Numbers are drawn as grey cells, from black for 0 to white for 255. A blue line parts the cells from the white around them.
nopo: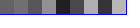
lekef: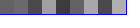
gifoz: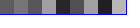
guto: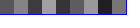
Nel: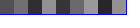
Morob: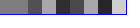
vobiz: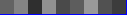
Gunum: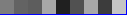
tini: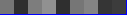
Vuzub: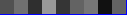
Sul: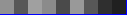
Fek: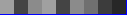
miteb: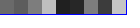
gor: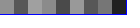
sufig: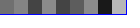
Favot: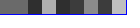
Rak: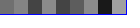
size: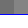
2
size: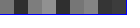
9
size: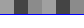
6
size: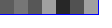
7
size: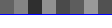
8
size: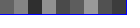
9
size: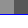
2

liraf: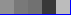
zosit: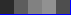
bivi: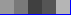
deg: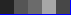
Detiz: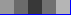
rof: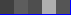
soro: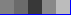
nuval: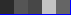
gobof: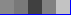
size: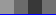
4
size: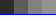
4
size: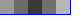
5
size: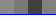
4
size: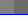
2

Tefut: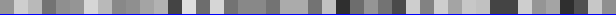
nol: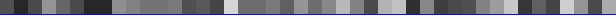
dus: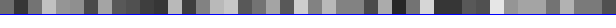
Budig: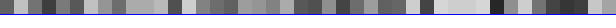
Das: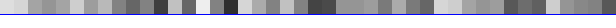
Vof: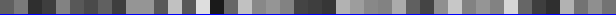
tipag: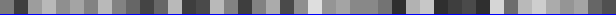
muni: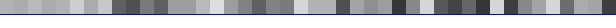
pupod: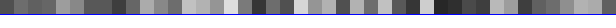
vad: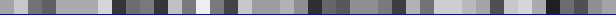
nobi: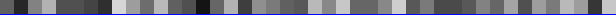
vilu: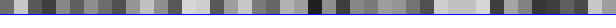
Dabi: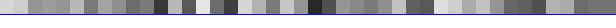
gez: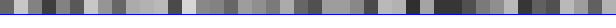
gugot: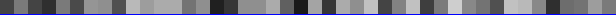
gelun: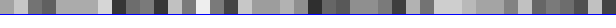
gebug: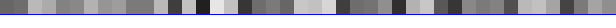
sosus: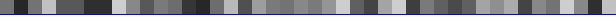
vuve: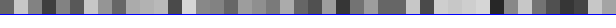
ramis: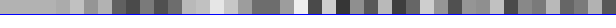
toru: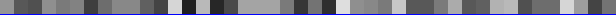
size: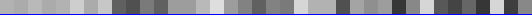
38
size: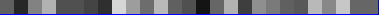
27
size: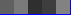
5

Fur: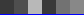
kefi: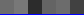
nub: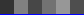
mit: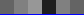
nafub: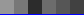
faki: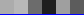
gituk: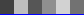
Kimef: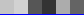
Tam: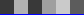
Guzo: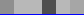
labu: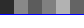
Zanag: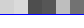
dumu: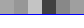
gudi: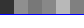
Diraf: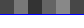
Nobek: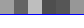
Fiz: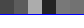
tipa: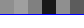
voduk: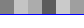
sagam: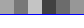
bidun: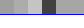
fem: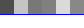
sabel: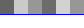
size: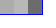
3
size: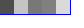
5
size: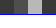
4

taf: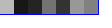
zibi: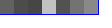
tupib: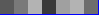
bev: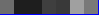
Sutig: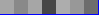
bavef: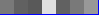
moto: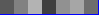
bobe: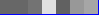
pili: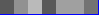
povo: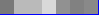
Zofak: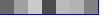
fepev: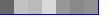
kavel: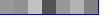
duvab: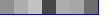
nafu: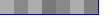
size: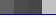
4
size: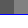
2
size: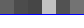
6
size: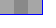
3

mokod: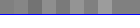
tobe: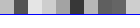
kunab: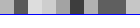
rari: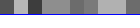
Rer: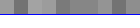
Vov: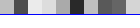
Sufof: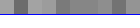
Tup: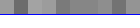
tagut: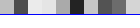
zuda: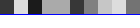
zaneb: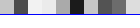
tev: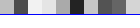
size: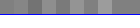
10
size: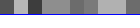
10
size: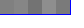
5
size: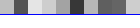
10
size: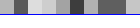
10
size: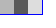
3

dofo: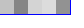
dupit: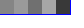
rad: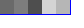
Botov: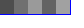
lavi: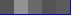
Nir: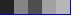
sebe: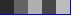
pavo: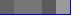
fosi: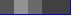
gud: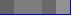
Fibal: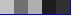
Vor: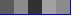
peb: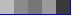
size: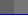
2
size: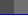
2
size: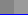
2

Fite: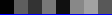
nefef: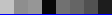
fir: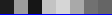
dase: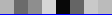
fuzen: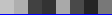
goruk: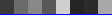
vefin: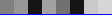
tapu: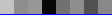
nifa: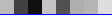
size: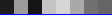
8
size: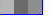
3
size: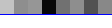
8
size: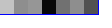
7

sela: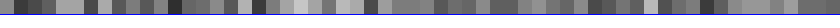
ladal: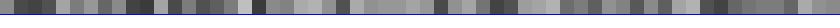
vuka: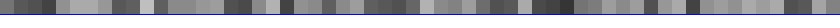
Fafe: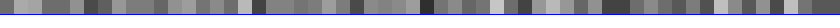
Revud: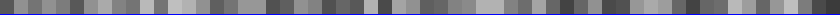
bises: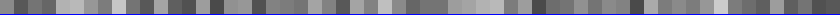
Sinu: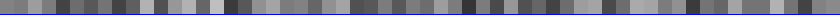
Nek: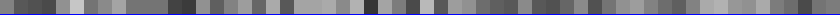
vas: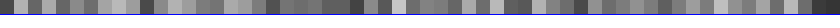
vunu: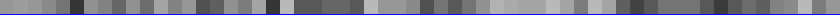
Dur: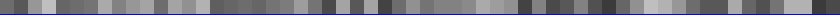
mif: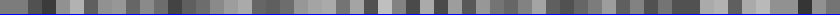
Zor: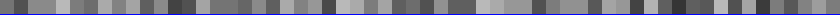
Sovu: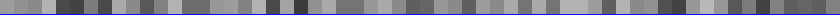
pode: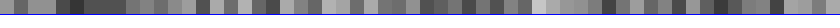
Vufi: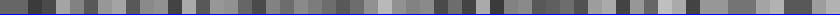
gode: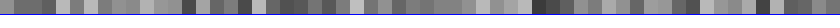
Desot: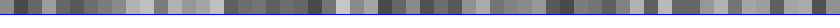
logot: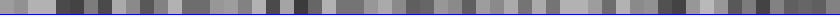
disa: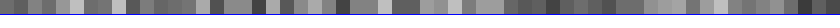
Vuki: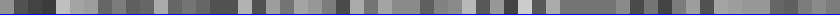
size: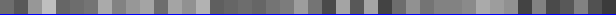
44
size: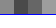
4
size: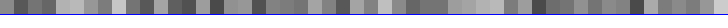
52
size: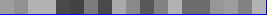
19

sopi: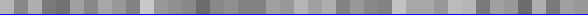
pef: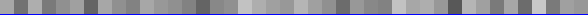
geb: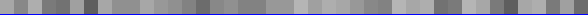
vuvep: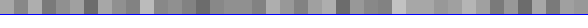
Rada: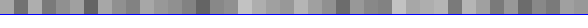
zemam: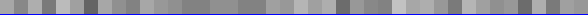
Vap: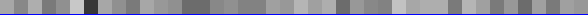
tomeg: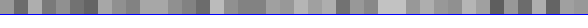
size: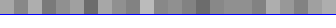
24
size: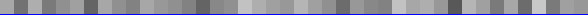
42

